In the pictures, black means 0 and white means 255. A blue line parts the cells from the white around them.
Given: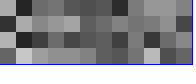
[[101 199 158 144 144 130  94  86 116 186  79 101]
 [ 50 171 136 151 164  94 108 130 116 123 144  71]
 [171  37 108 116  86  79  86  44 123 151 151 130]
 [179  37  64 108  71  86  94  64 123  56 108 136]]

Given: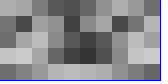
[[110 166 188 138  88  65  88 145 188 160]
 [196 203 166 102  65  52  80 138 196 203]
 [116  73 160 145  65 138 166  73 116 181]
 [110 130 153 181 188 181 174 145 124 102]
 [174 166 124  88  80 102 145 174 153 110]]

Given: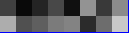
[[173  80  95 123 131  43 109 200]
 [ 64   9  36  72  16 147  57 139]]

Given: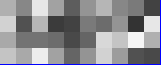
[[196 169 237 162 101 148 210 156  81  73]
 [176 135 231 162  93 148 182 135 122  66]
 [210  81 182  59  66 122 108 148  51 231]
 [169 115 115 108  73 101 216 196 245 176]]

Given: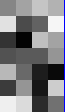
[[134 163 197 178]
 [ 51   3 191 163]
 [225  75  98 246]
 [ 82  90  90 149]
 [239 219  43 113]
 [184 105  29   9]
 [ 59 149  22 205]]

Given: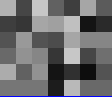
[[178  70 199  97  62 166  91]
 [ 62  54 166 160 192  20  42]
 [172  97 146  20  48  13  83]
 [105 146 134  54 199  70 111]
 [118 118 118  28 185 105 105]
 [ 83 153  83  76 166 134 134]]
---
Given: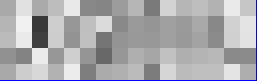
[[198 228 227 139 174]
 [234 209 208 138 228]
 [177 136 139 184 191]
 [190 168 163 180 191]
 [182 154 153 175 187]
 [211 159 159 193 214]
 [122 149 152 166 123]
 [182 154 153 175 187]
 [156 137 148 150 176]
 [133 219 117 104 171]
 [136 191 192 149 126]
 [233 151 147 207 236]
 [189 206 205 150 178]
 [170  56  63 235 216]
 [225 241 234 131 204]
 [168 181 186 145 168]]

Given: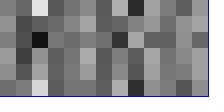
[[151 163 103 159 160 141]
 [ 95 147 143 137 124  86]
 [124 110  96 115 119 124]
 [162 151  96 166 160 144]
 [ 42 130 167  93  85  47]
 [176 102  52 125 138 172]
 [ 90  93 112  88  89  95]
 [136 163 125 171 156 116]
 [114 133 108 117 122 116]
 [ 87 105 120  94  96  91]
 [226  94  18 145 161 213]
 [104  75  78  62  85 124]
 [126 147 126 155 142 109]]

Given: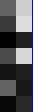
[[206 221  32 215  31  24  41]
 [ 99  58   2  75  20  99   8]]

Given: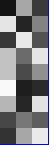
[[ 58 131  82 229 144  42 226  94 234]
 [167  36 233 107  74  30  38 119 167]
 [ 20 229  56 194 194 249 182  71  51]]

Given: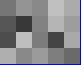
[[171 157 169 106]
 [192 181  68 126]
 [137 130 124 155]
 [148  56 190 137]
 [118  86  77 175]]

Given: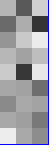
[[208  52 235 190 231 110 163 121 141]
 [ 89 173 201 162  55 162 169 159 169]
 [181 106 149 183 203 167 138 168 237]]

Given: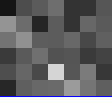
[[ 86  90  96  67  55  95]
 [ 52 103  72  58 123 117]
 [ 51  51 104  85  86 155]
 [110  92  92  82 213 106]
 [ 91  37  93 112  73 104]
 [ 77 108 145  90 102  95]
 [ 21 148 115  58  78  39]]

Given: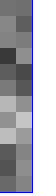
[[111  94 124 143  73  87 144 197 155 132 142 132]
 [114 135 131  57  93 122 183 145 189  90  83 105]]
